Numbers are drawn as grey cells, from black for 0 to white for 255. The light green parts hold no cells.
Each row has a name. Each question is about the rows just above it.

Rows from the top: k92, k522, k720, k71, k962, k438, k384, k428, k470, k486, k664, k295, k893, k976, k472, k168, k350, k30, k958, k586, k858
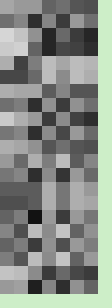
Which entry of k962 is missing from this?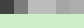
[181]
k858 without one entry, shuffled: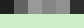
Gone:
[160]
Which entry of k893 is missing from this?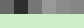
[52]

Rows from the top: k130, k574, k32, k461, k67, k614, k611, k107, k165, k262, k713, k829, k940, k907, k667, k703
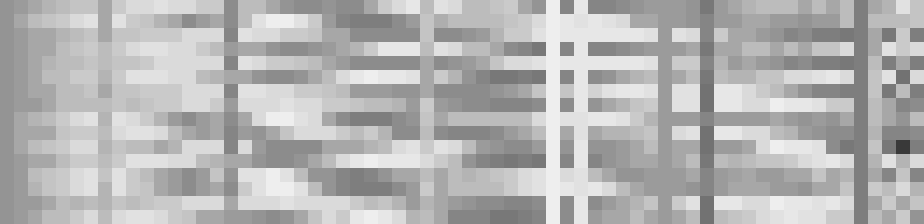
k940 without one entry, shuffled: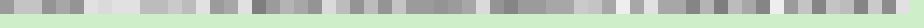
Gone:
[161]
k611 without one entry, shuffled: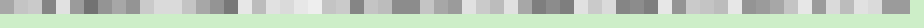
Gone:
[210]
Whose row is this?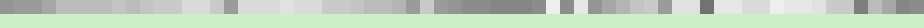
k107
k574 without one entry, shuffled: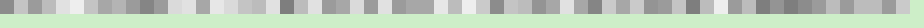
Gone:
[174]

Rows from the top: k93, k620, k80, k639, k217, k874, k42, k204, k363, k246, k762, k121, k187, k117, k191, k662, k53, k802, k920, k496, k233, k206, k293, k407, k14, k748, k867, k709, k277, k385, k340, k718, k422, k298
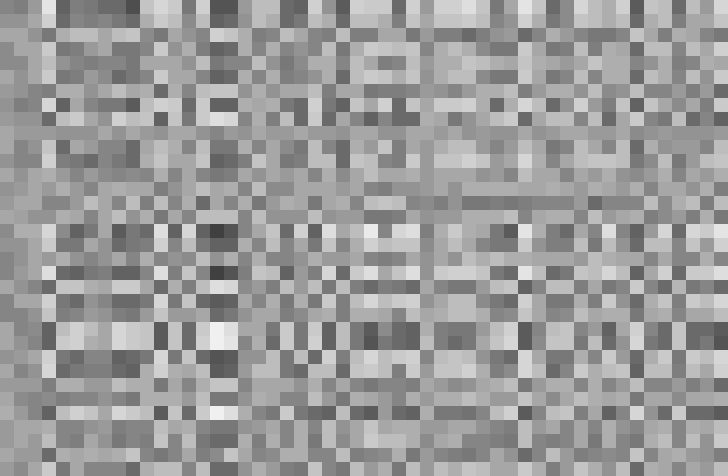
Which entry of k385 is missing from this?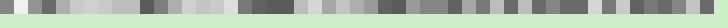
[114]
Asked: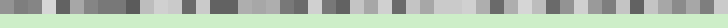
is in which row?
k204
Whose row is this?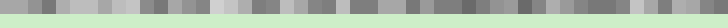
k80
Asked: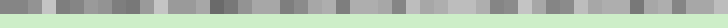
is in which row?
k293
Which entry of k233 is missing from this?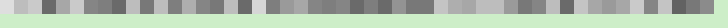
[181]
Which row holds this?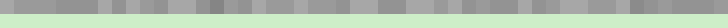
k246
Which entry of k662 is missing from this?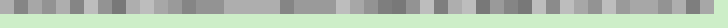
[161]

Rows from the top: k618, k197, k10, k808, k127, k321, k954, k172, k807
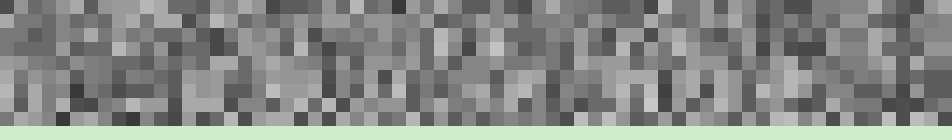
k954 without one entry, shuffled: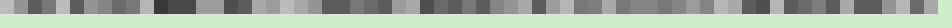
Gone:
[65]
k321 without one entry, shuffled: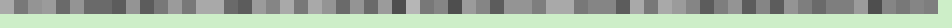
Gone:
[162]
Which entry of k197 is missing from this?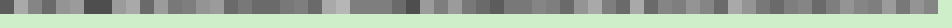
[99]
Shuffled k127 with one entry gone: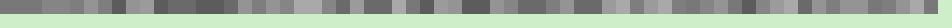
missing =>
[141]
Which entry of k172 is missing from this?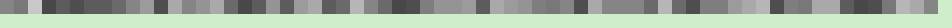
[175]
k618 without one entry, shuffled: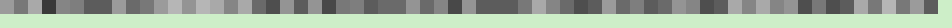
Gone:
[114]
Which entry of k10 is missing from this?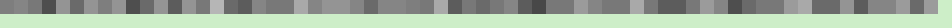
[85]

